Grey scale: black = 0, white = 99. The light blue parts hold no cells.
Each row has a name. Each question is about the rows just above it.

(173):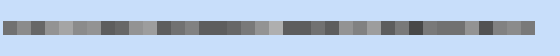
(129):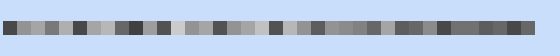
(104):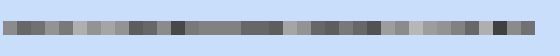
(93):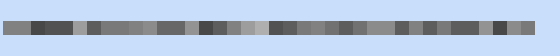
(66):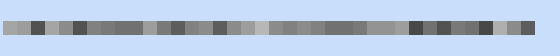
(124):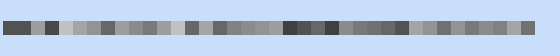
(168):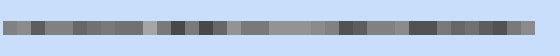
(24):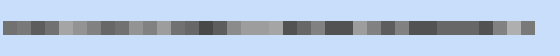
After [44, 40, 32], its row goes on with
[64, 57, 44, 57, 47, 54, 50, 64, 44]
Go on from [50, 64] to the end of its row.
[44]
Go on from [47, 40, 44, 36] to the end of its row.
[32, 47, 54]
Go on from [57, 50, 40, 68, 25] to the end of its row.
[54, 44]
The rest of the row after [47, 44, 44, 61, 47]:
[36, 50, 54, 36, 54, 61, 71, 54, 50, 54, 50, 44, 44, 47, 57, 57, 61, 28, 44, 32, 47, 44, 28, 68, 54, 36]

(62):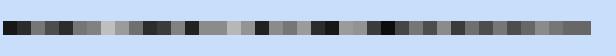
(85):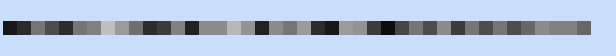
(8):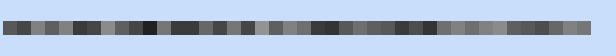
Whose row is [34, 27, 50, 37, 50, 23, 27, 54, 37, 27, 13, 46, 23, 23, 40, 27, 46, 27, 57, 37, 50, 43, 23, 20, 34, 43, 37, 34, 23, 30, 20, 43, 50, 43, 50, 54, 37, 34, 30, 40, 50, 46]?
(8)
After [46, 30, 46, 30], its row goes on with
[40, 54, 50, 50, 40]

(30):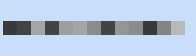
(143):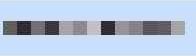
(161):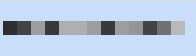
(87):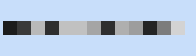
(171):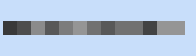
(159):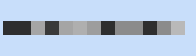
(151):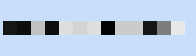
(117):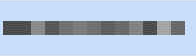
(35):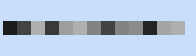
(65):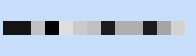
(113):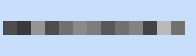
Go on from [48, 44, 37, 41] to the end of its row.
[51, 30, 64, 41]
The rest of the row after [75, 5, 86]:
[82, 86, 1, 79, 79, 8, 48, 90]
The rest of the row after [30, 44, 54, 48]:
[34, 44, 51, 26, 72, 44]

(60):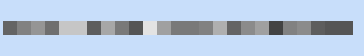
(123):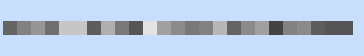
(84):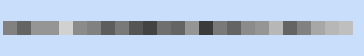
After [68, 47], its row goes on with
[33, 88, 62, 54, 47, 50, 71, 39, 54, 62, 26, 50, 54, 36, 33, 33]
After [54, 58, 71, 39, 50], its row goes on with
[65, 71, 74]
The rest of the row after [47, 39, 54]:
[58, 71, 39, 50, 65, 71, 74]
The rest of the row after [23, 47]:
[39, 54, 58, 71, 39, 50, 65, 71, 74]
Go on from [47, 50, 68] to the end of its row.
[39, 54, 62, 26, 50, 54, 36, 33, 33]

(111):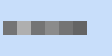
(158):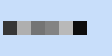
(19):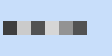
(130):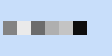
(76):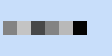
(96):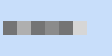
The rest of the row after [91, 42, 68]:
[76, 5]
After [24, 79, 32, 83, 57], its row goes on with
[32]
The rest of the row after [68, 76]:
[5]
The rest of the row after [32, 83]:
[57, 32]
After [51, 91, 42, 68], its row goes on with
[76, 5]
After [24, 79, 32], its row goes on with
[83, 57, 32]
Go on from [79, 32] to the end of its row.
[83, 57, 32]

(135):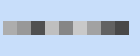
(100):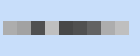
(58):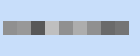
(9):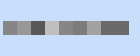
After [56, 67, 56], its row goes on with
[41, 45]
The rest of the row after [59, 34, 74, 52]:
[48, 63, 41, 41]
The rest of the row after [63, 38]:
[28]
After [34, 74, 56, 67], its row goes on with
[56, 41, 45]
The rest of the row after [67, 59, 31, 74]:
[52, 78, 63, 38, 28]
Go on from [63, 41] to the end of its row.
[41]

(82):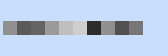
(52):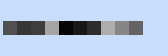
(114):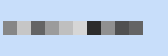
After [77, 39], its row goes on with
[60, 74, 83, 17, 56, 31, 39]
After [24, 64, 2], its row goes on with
[9, 17, 67, 52, 39]
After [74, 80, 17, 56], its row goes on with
[31, 46]
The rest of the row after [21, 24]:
[64, 2, 9, 17, 67, 52, 39]
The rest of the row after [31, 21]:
[24, 64, 2, 9, 17, 67, 52, 39]
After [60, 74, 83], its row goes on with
[17, 56, 31, 39]

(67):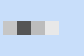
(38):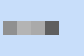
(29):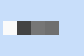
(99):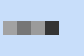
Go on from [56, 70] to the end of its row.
[66, 37]
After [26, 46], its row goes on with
[43]
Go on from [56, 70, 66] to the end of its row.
[37]

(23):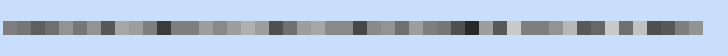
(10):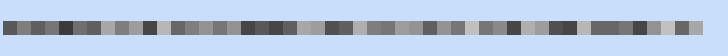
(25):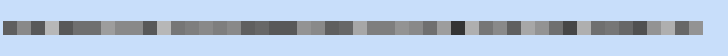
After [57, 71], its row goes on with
[34, 40, 78, 43, 75, 31, 34, 49, 57]
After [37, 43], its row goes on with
[57, 46, 57, 34, 65, 61, 49, 23, 49, 49, 61, 53, 61, 68, 61, 31, 43, 61, 65, 53, 53, 27, 53, 57, 43, 61, 49, 46, 31, 16, 61, 34, 78, 49, 49, 57, 71, 34, 40, 78, 43, 75, 31, 34, 49, 57]

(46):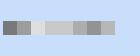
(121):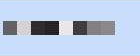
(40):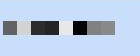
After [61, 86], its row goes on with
[78, 78, 67, 57, 71]
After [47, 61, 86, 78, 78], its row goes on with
[67, 57, 71]
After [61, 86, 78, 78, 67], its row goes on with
[57, 71]
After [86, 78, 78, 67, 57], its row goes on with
[71]

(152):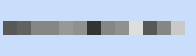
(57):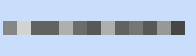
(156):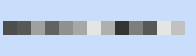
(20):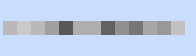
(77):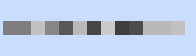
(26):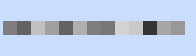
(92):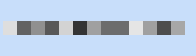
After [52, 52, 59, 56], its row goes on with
[20, 52, 56, 86, 34, 52, 78]
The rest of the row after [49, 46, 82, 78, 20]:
[65, 59]
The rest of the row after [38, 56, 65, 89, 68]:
[20, 49, 34, 89, 75]
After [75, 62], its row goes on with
[38, 68, 49, 46, 82, 78, 20, 65, 59]
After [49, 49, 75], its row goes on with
[52, 34, 72, 27, 78, 24, 30, 72, 72, 75]
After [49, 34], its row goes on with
[89, 75]
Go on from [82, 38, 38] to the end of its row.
[68, 42, 34, 68, 38, 46, 34, 59, 27]

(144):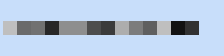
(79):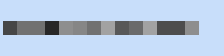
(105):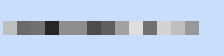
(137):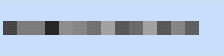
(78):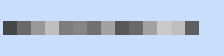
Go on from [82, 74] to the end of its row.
[59]
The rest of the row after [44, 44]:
[15, 55, 52, 44, 63, 34, 41, 63, 30, 30, 55]
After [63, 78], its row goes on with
[74, 37]
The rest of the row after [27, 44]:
[44, 15, 55, 52, 44, 63, 34, 41, 63, 30, 30, 55]
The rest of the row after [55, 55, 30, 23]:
[67, 48, 37, 74, 7, 19]
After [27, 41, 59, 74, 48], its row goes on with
[52, 44, 63, 34, 41, 63, 78, 74, 37]
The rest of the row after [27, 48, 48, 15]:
[55, 52, 44, 63, 34, 41, 63, 34, 52, 37]

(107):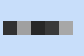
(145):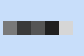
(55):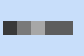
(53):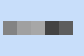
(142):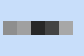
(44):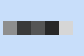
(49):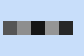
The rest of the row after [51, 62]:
[65, 26, 36]
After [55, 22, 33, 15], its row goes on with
[83]
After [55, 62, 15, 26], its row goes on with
[65]
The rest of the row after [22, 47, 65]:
[36, 36]
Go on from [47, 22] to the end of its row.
[33, 12, 83]

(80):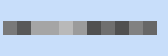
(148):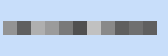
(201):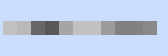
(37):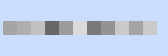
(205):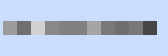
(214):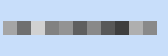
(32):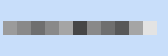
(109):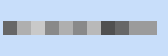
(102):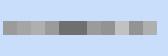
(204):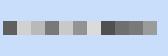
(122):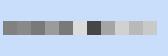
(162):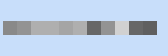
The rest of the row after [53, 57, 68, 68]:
[64, 68, 40, 57, 81, 40, 37]
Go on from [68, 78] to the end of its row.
[53, 68, 53, 72, 31, 40, 60, 60]
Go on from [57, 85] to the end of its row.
[31, 43, 47, 60]

